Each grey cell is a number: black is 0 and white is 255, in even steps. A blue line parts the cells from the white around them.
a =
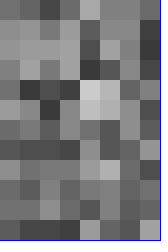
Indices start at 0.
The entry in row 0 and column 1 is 100
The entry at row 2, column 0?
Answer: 148
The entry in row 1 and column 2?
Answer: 121
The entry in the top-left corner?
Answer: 113
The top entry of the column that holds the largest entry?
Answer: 168
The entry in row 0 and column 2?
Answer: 71
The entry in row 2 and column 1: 155
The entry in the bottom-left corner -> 92
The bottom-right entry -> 161
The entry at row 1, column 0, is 142
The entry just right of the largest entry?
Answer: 182
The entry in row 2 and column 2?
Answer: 155
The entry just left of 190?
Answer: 136
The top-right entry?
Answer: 107
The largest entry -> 203

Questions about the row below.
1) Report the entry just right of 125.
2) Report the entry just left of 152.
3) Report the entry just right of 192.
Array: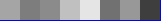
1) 139
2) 113
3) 229

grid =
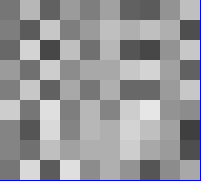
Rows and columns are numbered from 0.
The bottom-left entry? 118
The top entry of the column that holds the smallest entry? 191
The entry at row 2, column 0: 104
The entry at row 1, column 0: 126
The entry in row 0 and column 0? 118
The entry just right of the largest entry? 147
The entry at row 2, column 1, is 211
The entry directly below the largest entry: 191
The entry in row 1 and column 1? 91
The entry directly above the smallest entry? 140
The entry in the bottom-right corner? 168
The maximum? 230
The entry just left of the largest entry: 205
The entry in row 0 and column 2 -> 97
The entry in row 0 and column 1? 183

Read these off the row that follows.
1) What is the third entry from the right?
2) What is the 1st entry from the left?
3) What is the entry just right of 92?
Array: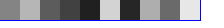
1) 174
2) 132
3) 65

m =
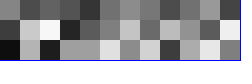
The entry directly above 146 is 113
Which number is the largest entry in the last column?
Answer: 239
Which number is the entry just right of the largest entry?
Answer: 37
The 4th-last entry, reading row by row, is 61
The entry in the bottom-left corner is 14
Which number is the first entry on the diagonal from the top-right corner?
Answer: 68
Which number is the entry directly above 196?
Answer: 140
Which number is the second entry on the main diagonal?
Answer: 202
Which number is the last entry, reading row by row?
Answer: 127
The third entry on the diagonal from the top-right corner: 172
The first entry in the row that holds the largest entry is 61

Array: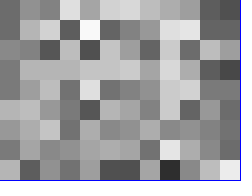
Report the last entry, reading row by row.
236
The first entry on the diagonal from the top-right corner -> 80
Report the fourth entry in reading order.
223
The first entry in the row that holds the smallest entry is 181
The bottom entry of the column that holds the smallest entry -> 46
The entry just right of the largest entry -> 100
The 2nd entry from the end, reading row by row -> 189
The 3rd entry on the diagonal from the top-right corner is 108
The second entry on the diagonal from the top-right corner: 100
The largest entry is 249
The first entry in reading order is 108
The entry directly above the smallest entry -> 229
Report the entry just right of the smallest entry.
137
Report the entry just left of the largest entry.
93
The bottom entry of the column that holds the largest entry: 158
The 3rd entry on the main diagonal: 86
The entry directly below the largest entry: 80

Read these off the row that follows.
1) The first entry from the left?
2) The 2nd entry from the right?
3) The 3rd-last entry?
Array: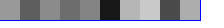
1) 153
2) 75
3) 201

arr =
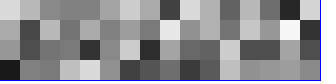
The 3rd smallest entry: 45
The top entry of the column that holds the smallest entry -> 218
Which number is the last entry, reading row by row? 137
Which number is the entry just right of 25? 129
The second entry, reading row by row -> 185
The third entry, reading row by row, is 137
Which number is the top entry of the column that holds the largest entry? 39
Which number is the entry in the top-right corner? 212
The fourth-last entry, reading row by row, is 145
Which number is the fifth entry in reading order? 129
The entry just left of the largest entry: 151
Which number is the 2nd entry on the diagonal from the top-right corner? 246
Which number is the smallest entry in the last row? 25
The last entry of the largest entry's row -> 51
